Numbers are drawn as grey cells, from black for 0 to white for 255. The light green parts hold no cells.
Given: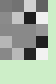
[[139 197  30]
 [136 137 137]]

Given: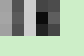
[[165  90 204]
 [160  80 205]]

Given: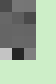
[[103  94  74]
 [101 102 101]]

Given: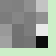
[[124 134 125]
 [153 114 125]]

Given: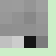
[[152 146 136]
 [143 144 144]]

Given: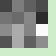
[[116 107 135]
 [139 171 132]]
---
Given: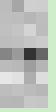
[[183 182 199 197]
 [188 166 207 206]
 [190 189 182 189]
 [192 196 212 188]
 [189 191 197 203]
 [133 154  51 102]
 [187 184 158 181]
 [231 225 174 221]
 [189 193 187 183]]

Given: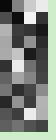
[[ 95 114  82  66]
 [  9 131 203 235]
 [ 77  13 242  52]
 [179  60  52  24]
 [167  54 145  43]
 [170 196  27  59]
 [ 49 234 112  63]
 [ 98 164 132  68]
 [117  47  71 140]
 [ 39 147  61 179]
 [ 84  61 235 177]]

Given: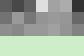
[[142 136 153 153 161 148 130]
 [ 93  72  98 223 162 172  50]
 [115 153 119 148 153 150 104]]

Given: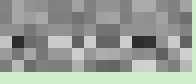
[[124 184 109 128 126 126 176 126 104 101 125 206 208 143 126 183]
 [131 166 146 143 129 130 162 129 147 146 129 170 170 138 129 162]
 [129 167 158 168 126 127 114 126 160 163 126 147 143 162 126 110]
 [144 143 119 139 146 146 129 147 115 115 146 146 146 155 147 131]
 [195  44 108 117 203 202  97 204 101 102 205  46  51 146 203  98]
 [154 118 167 119 153 152 205 152 173 170 152 138 142  97 152 207]]

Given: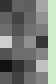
[[ 92  65 111 130]
 [ 50  98  95 166]
 [ 97  67 103 145]
 [110  83 113 123]
 [206 105 143  54]
 [ 84 109 110 132]
 [ 17  50  83 192]]

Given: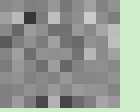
[[129 156 124  73 177  69 107 127 165 152]
 [137 143 127 130 150 119 140 161 131 146]
 [160 185  55 123 190 131 142 202 141 125]
 [137 103 155 143 112 113 152 137 166 188]
 [ 90 126 144 124 160 114 106 145 139 190]
 [132 159 111 145 143 145 115 183 139 161]
 [123 153 135 112 157 104 131 142 143 136]
 [141 147 130 137 130 151 134 134 136 146]
 [128 133 145 135 153 137 154 148 146 132]]
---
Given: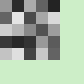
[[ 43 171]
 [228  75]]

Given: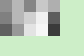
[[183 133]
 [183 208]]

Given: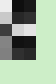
[[15 24]
 [40 48]]

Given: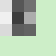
[[ 87 113]
 [ 61 172]]

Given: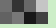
[[ 51 104]
 [120  24]]

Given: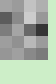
[[155 194]
 [138 204]]

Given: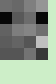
[[104 127]
 [ 89 108]]

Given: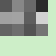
[[135 105]
 [163  94]]
